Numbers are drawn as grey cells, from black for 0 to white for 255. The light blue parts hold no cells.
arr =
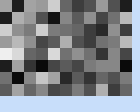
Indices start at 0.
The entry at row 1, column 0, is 29
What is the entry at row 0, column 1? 29
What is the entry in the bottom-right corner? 102
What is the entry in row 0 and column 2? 163
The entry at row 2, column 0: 206
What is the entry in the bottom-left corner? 91
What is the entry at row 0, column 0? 163
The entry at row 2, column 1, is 144
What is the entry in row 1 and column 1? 175
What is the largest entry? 239
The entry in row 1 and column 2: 154

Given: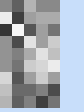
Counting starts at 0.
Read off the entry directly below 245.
75
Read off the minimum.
53
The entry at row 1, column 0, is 236
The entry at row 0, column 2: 180
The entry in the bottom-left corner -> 180
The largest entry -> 245
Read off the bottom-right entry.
116
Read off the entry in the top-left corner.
137
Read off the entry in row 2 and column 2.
86
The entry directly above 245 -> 63
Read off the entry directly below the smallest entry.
147
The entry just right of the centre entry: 226

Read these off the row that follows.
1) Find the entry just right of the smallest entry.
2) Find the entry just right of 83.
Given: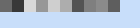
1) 216
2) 127

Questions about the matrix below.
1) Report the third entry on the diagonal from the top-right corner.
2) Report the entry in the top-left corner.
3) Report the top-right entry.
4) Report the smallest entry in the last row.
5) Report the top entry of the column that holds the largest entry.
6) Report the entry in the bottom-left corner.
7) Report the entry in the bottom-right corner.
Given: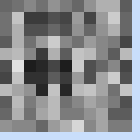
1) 146
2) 103
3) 92
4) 103
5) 113
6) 146
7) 123

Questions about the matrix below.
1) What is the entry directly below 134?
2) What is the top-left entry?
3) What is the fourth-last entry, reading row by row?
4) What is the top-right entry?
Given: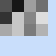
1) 123
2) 82
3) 168
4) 111
